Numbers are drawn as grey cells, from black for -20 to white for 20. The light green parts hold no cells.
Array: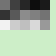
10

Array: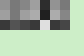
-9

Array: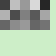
4

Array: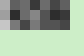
-9

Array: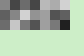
-1

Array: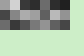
-7

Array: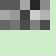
-8

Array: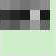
-2

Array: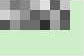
-3

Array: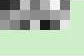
-8
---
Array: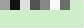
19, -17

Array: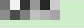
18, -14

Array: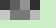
11, -13

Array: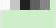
19, -15

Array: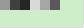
14, -14

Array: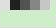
15, -15

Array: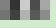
12, -12

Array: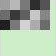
13, -15
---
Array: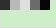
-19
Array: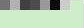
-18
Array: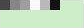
-17
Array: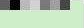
-19
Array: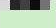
-18
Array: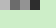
-13
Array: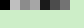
-20
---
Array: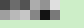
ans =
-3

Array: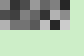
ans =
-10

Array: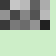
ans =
-9

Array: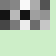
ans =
9

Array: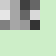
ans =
6

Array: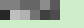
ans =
0

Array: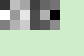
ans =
4

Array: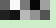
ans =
19

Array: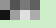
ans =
-7

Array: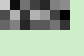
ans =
8
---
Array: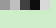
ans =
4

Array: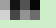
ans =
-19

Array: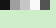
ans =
-17

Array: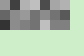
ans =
0

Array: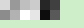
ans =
8

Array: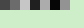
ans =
11

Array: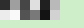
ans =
19

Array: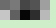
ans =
11
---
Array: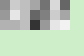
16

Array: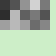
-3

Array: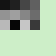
11

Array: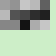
7

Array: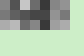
5

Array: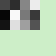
5

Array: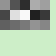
3

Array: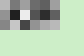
7

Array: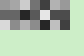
10
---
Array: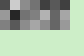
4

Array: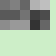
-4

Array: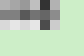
12

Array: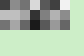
-4

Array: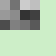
-6

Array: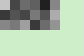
3

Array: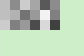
-10
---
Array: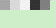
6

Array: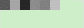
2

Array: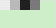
-1

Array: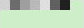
9

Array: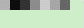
6

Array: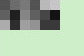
7

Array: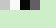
-5

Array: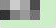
4

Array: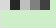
0

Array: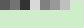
4
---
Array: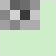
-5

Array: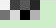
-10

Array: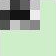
-11

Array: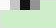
11

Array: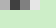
-10

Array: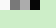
-1

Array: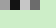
-17

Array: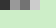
4

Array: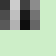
12
